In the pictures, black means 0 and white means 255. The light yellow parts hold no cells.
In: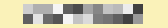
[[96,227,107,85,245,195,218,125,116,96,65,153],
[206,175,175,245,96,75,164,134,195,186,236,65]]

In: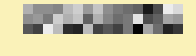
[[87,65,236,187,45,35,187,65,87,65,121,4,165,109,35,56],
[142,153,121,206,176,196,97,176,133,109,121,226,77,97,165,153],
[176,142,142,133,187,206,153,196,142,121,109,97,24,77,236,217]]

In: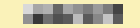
[[145,56,112,80,91,187,91,136,196,91],
[217,166,177,101,166,145,124,155,124,68]]

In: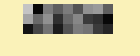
[[19,71,115,28,83,124,115,59,38],
[164,105,145,48,105,135,59,48,8],
[196,8,124,94,124,83,145,154,94]]

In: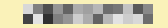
[[67,226,48,128,149,205,172,99,183,226,205,216,109],
[216,128,79,149,99,172,160,183,109,119,195,89,137]]

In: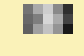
[[96,160,194,148,25],
[105,126,214,170,67],
[116,170,205,137,47]]

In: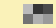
[[115,176,154],
[187,53,75]]
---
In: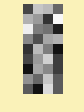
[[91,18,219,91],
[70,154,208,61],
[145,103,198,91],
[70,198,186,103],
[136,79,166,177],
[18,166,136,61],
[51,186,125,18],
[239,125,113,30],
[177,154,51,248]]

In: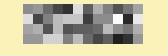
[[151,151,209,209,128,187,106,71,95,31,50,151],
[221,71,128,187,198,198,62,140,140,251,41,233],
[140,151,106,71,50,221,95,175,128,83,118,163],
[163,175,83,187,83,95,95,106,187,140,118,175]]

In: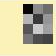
[[86,202,160],
[181,57,150],
[7,139,109],
[119,76,67]]

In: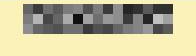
[[102,59,111,90,123,132,81,123,59,142,37,49,90,49,49],
[142,102,90,81,111,111,59,81,71,102,123,132,152,71,90],
[123,180,71,102,170,16,161,111,152,142,59,132,37,191,161]]

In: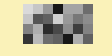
[[218,198,152,23,164,164,109],
[53,186,109,97,23,174,97],
[198,85,97,207,152,120,141],
[130,174,44,73,141,62,130]]

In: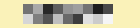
[[214,127,84,191,105,61,224,203,245],
[115,169,40,94,148,159,115,29,73]]
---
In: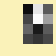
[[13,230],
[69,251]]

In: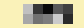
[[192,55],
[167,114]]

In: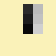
[[43,187],
[29,193]]

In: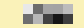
[[232,108],
[110,182]]

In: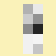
[[177,233],
[203,146]]

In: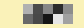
[[177,75],
[105,72]]

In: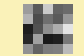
[[156,90],
[178,76]]

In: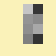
[[197,54],
[148,137]]
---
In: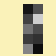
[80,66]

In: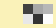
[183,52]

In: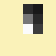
[25,119]

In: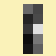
[70,36]

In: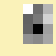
[181,121,100]

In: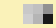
[145,181]

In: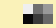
[153,58]

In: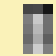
[22,200,117]

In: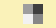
[63,242]
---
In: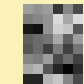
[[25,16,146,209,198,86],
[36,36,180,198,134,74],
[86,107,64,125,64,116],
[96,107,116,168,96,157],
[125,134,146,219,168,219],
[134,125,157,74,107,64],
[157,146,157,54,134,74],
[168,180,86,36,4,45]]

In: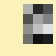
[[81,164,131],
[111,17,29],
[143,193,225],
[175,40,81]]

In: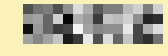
[[16,153,102,59,69,243,162,134,143,143,231,69,174,220],
[80,114,125,80,143,220,174,92,125,125,186,208,125,208],
[153,162,102,208,7,174,153,59,196,186,208,143,37,47],
[162,134,162,196,26,59,231,80,220,102,196,69,47,114]]

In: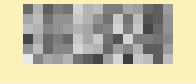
[[71,166,105,125,105,199,166,199,114,83,211,125,125,114,134],
[105,178,94,125,114,211,178,188,125,125,166,157,105,94,157],
[146,188,105,134,134,211,188,178,105,157,134,178,94,94,157],
[166,188,114,146,146,199,178,146,114,199,114,188,83,94,146],
[188,178,134,146,157,178,166,125,134,211,125,199,71,105,146],
[232,134,166,157,178,114,94,71,157,211,62,199,188,94,188]]

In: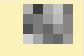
[[81,125,104,146,134],
[115,125,155,185,134],
[176,60,166,195,115],
[206,166,115,104,155]]

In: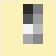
[[42,125],
[85,156],
[166,136],
[245,186]]

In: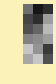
[[69,46,157],
[80,102,186],
[111,22,46],
[130,139,157],
[167,198,80],
[198,148,58]]

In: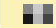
[[24,182,68],
[132,202,111]]

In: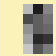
[[75,95,115],
[146,95,105],
[165,40,52],
[186,29,134],
[198,85,124]]
